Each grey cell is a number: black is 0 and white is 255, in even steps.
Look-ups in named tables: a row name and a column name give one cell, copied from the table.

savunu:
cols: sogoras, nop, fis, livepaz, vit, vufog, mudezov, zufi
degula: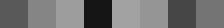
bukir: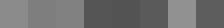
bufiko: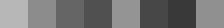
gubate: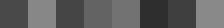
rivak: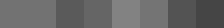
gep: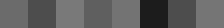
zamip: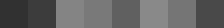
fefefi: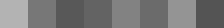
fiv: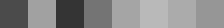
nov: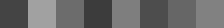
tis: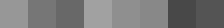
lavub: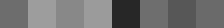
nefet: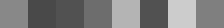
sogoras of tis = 151
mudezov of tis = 72
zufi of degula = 116
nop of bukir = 126
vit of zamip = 96
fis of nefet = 81
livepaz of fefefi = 99
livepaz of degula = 21
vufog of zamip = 137
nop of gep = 77
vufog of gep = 28
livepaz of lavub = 155
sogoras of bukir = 139
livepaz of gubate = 99
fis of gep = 121
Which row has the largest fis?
degula

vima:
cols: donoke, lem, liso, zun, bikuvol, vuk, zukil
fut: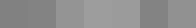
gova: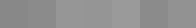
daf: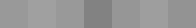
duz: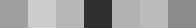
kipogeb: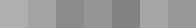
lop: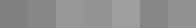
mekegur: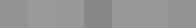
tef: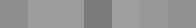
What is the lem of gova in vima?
139
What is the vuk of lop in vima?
134
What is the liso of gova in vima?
150
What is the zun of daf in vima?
130
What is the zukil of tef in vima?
145
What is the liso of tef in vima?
157
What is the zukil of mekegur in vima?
147
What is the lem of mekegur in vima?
153
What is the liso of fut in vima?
148
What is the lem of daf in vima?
160
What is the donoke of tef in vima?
143
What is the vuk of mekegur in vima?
151
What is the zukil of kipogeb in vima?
152
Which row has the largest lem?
duz

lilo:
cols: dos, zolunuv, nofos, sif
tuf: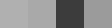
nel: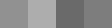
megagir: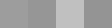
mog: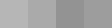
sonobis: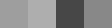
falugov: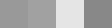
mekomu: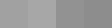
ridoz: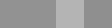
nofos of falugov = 229
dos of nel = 145
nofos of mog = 147
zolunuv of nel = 173
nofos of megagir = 192
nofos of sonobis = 71
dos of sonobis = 158
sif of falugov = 136
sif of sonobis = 136
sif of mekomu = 141
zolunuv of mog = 170
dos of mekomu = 161

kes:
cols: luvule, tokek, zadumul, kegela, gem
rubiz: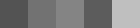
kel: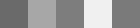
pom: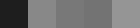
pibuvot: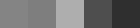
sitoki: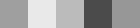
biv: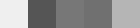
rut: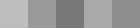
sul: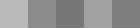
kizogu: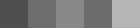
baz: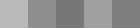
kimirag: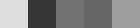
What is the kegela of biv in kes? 112
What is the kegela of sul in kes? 162
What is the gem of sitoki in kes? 151
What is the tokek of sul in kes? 139
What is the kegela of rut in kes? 169
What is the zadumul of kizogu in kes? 135
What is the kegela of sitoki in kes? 75
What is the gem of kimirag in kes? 157
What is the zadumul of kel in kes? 125
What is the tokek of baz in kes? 142
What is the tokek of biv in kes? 85
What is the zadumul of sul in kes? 119
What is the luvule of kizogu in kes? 79
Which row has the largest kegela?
kel

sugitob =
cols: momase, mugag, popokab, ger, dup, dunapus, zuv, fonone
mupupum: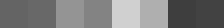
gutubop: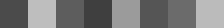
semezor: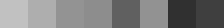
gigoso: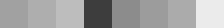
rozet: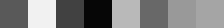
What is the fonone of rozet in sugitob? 165
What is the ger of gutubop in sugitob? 63
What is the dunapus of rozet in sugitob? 104
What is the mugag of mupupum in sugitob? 104
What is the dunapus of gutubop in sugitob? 85
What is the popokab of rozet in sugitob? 65
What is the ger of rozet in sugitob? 6
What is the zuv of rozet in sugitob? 153
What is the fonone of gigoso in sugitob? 235
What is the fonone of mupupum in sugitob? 66
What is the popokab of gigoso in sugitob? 189
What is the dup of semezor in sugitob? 96
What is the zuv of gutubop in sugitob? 107
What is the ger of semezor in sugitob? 141
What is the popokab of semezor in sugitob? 147
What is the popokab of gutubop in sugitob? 93
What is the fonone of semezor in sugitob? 63
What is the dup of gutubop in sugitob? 155
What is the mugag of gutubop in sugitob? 190
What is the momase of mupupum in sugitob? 100
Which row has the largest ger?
semezor

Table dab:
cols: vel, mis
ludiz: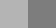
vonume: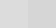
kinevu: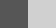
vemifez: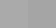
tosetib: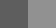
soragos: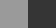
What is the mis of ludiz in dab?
125
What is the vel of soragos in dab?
154
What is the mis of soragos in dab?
53
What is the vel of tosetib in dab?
94
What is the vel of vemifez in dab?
170
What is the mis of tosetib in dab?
145
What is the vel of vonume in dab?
220
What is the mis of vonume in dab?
214
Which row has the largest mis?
vonume

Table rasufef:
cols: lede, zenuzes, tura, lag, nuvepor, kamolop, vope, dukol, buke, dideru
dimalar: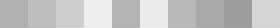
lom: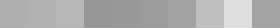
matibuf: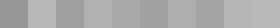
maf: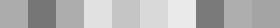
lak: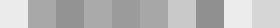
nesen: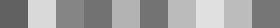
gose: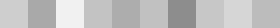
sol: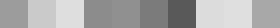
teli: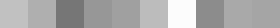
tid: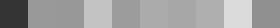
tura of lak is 147
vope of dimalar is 185
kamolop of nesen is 115
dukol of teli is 140
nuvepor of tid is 156
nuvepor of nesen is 179
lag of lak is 170
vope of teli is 252
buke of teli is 169
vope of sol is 89
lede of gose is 206
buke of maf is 174
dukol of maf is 122
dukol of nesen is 224
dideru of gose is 188
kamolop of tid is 171
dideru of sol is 168
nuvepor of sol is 144
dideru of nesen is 118
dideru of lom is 163

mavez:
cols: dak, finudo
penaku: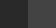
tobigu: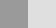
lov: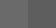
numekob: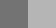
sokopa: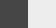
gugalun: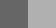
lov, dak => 106
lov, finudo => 94
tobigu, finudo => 223
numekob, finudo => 181
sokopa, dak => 70
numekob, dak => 115
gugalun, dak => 102
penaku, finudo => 67
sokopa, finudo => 237
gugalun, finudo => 176
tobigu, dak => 154
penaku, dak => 41

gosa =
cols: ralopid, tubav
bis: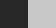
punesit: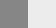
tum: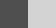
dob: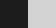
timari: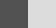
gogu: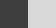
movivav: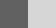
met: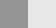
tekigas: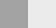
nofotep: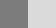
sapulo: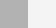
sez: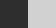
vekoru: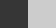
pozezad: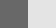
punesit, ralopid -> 134
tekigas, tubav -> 234
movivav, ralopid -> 97
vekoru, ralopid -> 54
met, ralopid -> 149
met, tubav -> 231
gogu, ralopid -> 62
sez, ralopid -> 46
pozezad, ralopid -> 104
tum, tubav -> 211
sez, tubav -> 209
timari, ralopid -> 82
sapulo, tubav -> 244
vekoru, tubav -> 204
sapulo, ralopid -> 178

